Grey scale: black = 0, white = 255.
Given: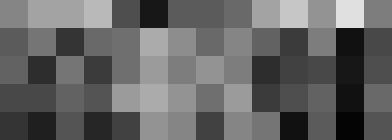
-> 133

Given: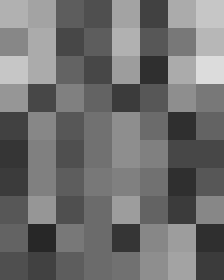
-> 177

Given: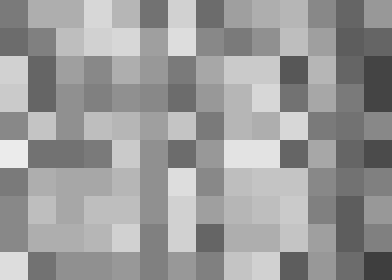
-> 122

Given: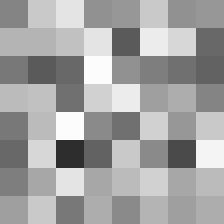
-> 132

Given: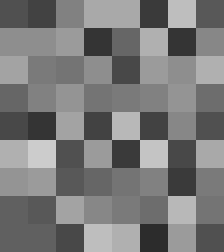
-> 80
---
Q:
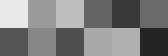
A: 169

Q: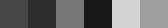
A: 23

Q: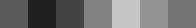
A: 197

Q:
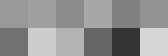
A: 101

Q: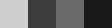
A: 60

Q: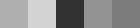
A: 49

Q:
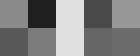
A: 225

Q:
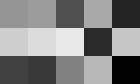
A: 130

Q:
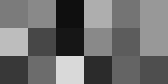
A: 43

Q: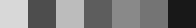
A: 137
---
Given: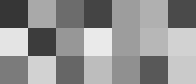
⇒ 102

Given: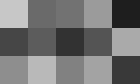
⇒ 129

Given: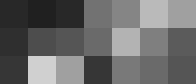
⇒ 160

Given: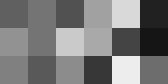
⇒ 140

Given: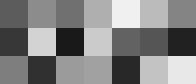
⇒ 155

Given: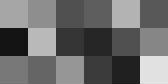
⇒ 150

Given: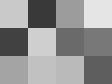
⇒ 186
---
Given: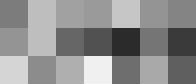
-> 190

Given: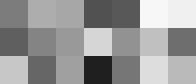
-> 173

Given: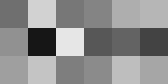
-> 210

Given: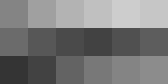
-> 160

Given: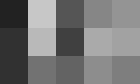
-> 199

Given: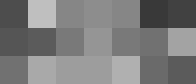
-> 191

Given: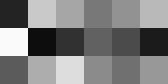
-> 201

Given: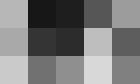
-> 23

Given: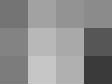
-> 162
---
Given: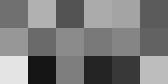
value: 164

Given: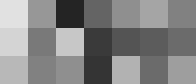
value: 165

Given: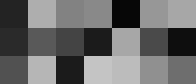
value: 151

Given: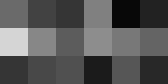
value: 8

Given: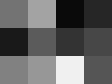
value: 10

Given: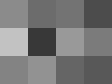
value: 115

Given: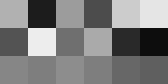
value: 204
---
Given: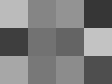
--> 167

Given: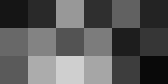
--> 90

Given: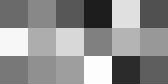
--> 120

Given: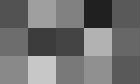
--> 137

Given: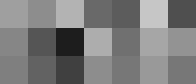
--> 127

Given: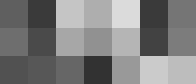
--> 81

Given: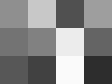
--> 87

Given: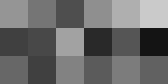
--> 103

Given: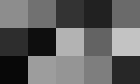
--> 8

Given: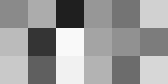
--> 201
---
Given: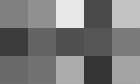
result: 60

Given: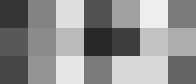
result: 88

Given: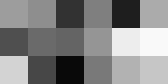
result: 79

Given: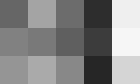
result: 129

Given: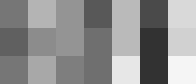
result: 96

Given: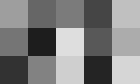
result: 117

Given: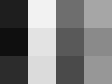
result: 15

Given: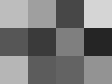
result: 86

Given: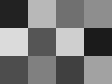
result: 219

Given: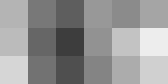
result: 187
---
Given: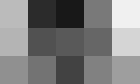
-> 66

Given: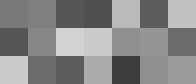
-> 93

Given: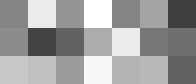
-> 156

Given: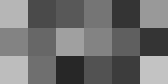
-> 39

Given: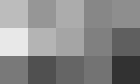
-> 101

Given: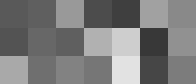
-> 130

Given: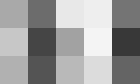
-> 185

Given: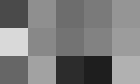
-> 44

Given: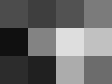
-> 172
